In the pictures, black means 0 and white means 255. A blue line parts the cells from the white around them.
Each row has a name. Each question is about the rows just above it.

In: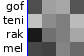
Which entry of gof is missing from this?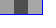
[84]
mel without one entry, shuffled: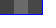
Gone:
[132]
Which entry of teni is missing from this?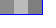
[194]
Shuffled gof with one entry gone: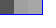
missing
[78]

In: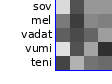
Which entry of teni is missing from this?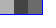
[115]
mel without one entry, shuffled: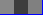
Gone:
[122]
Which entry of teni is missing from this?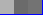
[68]
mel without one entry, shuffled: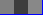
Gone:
[122]

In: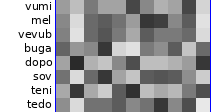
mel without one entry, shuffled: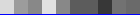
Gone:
[63]
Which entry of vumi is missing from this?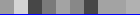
[190]
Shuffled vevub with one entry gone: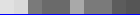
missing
[129]
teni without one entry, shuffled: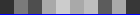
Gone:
[184]
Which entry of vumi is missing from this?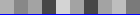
[156]
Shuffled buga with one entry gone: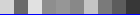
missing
[100]
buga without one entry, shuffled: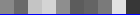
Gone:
[150]

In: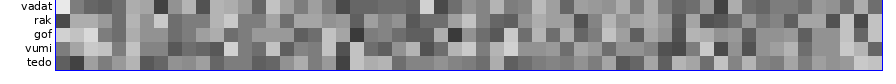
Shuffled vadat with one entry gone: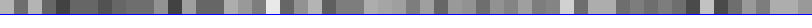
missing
[187]
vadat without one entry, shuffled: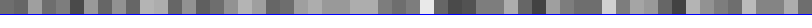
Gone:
[194]
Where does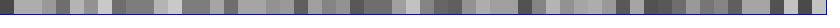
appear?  rak
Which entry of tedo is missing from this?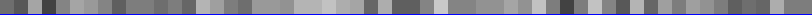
[140]
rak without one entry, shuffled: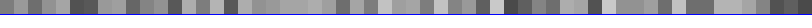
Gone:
[118]

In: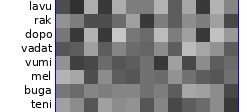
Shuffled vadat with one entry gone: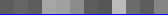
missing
[146]
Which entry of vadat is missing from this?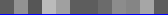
[101]
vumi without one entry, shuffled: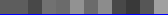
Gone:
[64]
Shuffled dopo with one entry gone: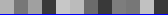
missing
[153]

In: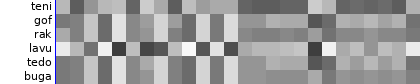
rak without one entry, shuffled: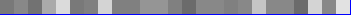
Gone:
[157]
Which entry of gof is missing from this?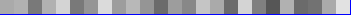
[163]

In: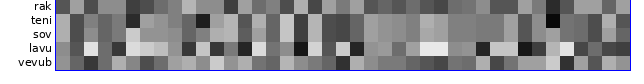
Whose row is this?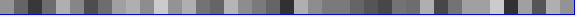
vevub
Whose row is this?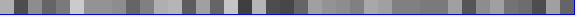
sov
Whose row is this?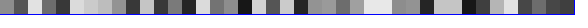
lavu
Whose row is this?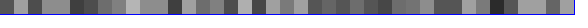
rak

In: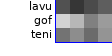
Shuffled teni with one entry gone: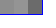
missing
[115]
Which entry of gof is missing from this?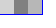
[155]
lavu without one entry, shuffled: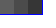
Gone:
[81]

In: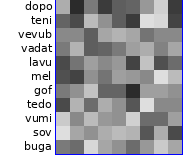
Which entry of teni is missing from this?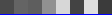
[187]
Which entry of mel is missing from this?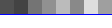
[152]
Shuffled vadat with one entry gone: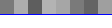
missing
[130]

